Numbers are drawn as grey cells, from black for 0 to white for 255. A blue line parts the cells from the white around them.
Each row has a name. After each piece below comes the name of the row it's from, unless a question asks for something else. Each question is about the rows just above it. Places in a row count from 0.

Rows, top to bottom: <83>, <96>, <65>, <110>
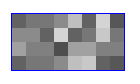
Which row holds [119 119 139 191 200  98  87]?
<110>
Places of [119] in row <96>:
5 7
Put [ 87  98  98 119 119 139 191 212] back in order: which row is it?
<83>
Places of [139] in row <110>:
3
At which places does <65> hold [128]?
1 2 6 7

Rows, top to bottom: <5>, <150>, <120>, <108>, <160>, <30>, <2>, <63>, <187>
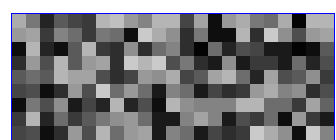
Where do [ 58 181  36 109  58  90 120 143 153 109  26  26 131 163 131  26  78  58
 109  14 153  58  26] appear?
<63>
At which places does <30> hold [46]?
3 15 21
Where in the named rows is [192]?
<5>, 7
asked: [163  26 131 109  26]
<187>
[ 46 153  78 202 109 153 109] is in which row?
<30>
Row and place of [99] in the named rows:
<2>, 22

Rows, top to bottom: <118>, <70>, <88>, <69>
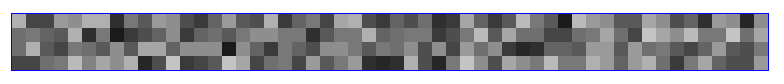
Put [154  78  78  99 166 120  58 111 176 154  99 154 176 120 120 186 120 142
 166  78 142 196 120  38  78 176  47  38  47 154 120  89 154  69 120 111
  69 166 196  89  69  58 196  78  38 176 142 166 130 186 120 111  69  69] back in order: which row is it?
<69>
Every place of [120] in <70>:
1 6 16 19 20 23 24 28 29 32 41 49 50
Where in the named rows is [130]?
<69>, 5
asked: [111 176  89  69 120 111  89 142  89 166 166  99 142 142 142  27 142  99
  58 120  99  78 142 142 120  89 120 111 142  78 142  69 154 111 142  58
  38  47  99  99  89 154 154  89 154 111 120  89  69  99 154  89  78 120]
<88>
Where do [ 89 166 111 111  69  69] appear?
<70>
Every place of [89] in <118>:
9 16 35 38 43 44

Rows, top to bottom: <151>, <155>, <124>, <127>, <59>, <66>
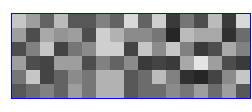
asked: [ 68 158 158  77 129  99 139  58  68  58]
<127>
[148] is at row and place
<155>, 3
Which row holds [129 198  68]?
<124>

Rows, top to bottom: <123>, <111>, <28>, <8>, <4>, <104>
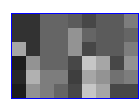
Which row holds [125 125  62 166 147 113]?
<4>
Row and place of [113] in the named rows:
<4>, 7

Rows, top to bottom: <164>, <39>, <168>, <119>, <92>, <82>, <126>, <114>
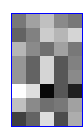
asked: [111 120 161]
<126>
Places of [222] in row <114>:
2
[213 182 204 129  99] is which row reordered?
<39>
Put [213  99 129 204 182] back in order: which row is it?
<39>
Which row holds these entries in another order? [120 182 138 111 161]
<168>
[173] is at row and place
<114>, 4
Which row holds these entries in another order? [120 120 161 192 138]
<164>

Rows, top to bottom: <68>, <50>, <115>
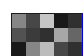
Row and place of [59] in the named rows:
<50>, 1
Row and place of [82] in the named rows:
<50>, 0
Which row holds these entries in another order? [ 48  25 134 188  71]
<115>
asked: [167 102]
<50>
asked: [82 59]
<50>

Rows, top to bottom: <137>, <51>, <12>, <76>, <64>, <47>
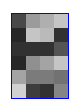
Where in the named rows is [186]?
<51>, 2
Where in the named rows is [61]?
<47>, 1
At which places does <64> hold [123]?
1 2
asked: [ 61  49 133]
<47>

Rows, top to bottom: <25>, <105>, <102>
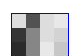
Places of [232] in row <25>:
3
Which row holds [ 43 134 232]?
<102>
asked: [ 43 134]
<102>
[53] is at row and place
<105>, 0
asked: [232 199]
<102>
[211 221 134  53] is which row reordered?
<105>

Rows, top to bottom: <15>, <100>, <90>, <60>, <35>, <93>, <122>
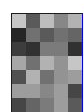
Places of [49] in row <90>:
1 4
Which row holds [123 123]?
<90>
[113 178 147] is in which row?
<60>
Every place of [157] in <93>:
0 1 3

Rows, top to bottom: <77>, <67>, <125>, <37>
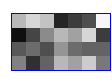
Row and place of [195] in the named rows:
<77>, 2
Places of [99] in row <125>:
5 6
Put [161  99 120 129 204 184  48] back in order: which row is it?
<37>
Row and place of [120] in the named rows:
<37>, 6
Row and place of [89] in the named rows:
<125>, 0
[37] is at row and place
<77>, 3

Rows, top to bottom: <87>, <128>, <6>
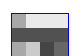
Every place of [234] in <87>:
1 2 3
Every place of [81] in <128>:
0 1 2 3

